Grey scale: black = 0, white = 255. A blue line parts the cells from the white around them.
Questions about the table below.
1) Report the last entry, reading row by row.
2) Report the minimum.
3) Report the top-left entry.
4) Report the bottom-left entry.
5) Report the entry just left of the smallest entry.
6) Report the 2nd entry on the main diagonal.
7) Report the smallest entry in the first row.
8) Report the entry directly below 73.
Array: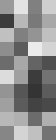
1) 115
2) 52
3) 154
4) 134
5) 86
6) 184
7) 128
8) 176

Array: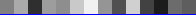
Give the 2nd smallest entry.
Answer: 47
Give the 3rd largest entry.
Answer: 201
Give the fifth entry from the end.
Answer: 208
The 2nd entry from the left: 170

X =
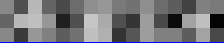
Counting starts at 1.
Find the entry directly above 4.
121
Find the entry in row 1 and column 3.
184
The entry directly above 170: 151
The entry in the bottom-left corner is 136
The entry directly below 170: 176
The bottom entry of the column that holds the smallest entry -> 73
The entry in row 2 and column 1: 101
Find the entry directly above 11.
93
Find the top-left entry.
136
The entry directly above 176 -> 170
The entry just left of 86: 52
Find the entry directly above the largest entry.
143
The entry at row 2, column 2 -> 184
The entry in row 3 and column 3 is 151

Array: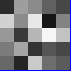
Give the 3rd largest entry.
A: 210
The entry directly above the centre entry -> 232
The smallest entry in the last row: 37
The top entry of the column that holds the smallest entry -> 97
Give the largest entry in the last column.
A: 195
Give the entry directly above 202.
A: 51
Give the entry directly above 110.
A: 85

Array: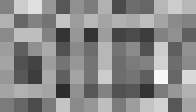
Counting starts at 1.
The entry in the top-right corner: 183
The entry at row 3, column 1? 138
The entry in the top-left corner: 130
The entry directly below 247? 123
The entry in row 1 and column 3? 224
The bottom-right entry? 164
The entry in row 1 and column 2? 204
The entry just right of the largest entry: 102
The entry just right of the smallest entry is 144
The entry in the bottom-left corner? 123
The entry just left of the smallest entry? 164
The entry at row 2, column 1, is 177
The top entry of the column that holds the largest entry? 183
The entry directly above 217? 138
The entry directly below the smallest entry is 196

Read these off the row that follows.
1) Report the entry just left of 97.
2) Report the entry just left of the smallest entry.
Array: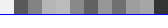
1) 137
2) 166
